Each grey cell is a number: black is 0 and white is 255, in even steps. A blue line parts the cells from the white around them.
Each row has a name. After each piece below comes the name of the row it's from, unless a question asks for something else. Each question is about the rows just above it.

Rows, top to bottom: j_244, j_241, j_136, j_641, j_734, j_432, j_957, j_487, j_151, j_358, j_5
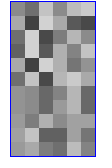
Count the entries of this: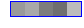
5
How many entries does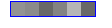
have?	6
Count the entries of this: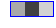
3
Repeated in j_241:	[169]

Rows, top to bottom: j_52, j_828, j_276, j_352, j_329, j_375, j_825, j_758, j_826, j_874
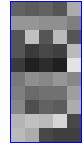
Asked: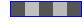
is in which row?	j_276
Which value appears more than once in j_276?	[85]
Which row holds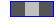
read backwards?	j_276

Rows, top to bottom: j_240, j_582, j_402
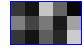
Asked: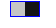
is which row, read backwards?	j_240
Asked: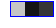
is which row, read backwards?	j_240
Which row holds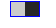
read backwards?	j_402

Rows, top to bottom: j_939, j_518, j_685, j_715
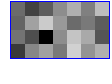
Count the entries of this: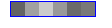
6
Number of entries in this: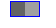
2

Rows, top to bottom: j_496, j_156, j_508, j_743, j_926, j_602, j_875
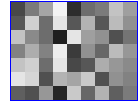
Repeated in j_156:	[87]
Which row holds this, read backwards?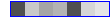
j_602

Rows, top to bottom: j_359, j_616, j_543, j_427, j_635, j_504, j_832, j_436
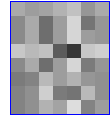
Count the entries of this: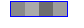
4
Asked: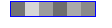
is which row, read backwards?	j_616
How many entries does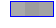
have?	3
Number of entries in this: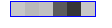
6
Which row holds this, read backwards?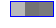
j_832
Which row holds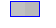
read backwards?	j_427

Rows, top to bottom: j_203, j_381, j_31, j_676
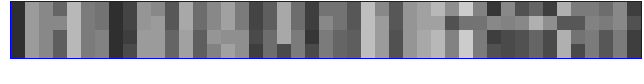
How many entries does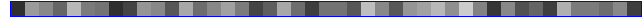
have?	45
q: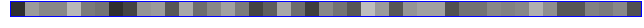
j_381
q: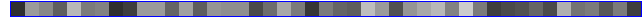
j_31
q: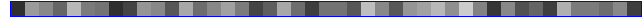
j_203
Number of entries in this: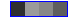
4

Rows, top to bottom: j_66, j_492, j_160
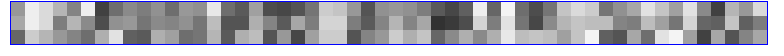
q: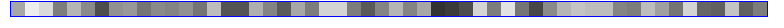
j_492
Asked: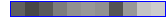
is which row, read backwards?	j_66
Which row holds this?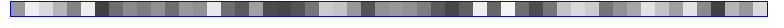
j_66
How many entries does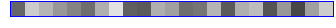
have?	23

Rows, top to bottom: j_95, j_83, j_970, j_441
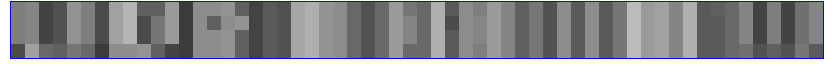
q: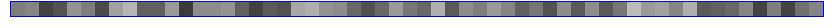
j_95
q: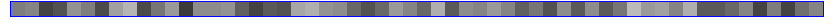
j_970
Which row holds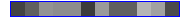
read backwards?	j_95
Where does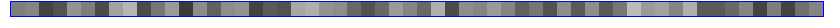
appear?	j_83
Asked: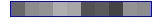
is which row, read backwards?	j_83
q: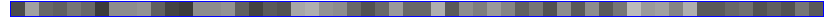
j_441

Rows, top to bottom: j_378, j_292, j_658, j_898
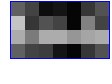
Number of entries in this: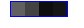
4
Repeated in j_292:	[67]
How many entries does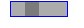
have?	4
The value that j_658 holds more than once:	[172]

